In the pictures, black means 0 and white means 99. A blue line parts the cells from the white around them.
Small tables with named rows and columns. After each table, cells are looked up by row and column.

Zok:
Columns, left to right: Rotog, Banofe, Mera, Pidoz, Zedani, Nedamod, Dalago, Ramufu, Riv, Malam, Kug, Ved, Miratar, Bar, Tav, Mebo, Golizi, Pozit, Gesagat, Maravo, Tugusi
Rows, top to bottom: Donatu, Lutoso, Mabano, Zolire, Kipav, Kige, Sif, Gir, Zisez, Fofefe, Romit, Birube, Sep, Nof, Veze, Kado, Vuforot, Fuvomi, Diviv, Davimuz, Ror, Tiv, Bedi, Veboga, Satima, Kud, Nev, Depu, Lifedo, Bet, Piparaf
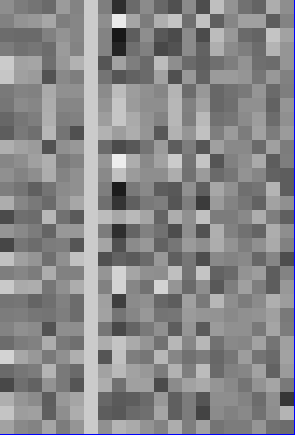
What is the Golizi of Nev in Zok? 50
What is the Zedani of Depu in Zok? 47
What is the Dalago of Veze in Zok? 79
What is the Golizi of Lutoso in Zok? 52
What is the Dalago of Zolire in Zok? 79
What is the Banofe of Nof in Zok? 45
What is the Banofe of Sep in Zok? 51
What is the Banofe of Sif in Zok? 51
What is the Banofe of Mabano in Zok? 41
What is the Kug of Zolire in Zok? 50
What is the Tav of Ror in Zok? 55
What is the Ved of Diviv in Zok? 59
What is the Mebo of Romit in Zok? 62
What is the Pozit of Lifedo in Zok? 51
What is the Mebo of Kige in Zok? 60

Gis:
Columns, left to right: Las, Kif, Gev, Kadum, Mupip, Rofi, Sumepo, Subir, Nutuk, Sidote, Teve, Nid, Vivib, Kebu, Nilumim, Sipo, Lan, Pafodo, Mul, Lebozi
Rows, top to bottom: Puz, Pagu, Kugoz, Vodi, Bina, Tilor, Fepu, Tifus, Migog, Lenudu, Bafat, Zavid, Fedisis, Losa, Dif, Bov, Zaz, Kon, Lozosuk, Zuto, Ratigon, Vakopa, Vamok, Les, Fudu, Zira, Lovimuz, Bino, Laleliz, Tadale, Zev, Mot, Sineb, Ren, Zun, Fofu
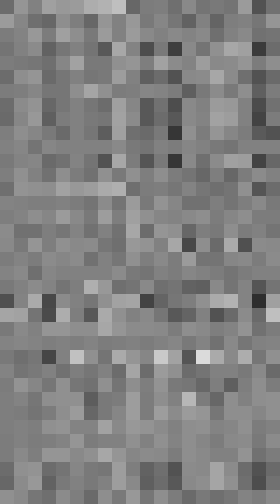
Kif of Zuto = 53
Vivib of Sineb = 48
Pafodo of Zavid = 61
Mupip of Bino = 56
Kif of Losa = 57
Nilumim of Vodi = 45
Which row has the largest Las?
Vamok

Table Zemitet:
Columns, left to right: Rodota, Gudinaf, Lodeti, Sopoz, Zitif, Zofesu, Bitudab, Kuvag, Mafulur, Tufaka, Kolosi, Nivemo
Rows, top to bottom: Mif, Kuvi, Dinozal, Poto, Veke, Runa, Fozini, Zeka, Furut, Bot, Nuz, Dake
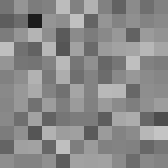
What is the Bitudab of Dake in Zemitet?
62
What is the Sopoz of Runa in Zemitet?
47
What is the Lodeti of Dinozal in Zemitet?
70
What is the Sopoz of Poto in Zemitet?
71
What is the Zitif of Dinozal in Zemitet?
35
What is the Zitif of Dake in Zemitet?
36
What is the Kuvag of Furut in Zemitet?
36
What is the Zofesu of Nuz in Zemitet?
49
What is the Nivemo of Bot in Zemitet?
76
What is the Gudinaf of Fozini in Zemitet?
59

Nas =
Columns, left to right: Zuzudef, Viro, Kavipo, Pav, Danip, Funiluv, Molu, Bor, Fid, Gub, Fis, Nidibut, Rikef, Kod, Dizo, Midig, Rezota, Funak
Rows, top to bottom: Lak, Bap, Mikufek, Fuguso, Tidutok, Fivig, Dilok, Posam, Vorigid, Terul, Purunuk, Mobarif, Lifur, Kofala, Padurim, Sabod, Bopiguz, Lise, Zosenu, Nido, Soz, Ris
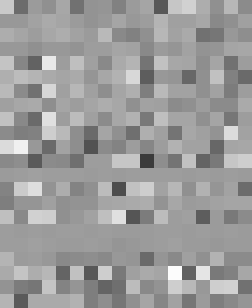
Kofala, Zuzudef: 51
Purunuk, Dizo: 63
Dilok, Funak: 61
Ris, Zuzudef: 70
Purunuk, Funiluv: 55
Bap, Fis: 61

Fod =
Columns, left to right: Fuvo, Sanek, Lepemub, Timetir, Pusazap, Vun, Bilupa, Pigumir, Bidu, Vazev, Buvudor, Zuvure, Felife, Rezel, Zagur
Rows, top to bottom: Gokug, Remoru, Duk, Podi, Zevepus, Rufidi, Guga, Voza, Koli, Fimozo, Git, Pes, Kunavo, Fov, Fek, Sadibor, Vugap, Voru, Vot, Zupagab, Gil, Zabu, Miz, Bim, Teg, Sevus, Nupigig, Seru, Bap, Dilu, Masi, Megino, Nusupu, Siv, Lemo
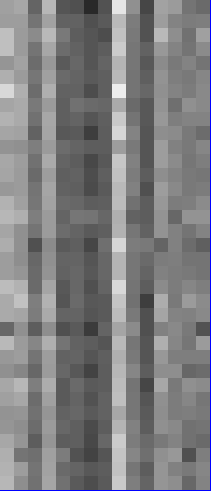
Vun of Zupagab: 40
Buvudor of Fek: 36
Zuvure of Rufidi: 57
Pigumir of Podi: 36
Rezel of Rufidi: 47
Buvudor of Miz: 31
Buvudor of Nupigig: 36
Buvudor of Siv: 36
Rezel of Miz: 50
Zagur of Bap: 46
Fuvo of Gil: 73
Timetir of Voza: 60
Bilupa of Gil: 31
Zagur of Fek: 54
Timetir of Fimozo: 64
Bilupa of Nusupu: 26

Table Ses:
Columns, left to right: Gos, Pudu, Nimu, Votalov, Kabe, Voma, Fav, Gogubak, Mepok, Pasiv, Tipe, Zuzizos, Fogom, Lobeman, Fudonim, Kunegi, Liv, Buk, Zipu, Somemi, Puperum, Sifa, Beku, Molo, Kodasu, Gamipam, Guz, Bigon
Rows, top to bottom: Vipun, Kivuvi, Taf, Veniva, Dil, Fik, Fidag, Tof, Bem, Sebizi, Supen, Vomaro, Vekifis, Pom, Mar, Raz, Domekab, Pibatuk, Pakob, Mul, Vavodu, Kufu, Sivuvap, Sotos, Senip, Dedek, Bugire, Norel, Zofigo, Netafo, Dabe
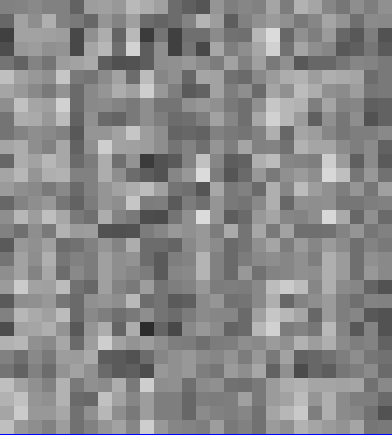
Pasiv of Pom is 67
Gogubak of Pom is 58
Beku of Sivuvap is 40
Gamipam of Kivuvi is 43
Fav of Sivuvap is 53
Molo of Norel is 64
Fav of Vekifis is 50
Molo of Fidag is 56
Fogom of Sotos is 28

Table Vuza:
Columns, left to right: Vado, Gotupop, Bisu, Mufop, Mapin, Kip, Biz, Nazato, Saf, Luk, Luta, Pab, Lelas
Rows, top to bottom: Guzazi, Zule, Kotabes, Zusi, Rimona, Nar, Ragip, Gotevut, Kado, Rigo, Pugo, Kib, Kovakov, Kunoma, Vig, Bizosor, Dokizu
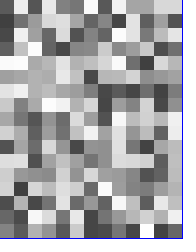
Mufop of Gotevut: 98
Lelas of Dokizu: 40
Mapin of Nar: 90
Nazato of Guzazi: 34
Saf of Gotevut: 61
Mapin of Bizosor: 46
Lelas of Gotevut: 56
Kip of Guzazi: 46
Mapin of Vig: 88
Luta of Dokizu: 99
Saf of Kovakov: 60

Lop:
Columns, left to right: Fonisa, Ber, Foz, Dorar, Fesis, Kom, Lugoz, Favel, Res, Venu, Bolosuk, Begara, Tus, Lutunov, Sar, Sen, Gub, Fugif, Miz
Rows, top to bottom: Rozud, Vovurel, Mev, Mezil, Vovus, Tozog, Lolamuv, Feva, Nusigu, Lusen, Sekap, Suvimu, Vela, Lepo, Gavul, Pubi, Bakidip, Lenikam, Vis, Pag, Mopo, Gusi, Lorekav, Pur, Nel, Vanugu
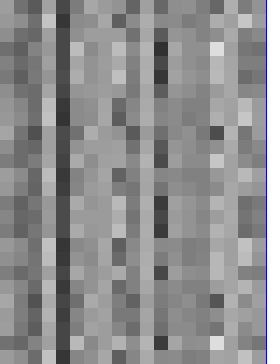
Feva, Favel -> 64
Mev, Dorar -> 62
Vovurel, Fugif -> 77
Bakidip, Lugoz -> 59
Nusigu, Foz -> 43
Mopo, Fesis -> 22
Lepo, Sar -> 50
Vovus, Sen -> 71
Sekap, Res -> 62
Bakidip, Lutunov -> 57
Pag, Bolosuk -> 68

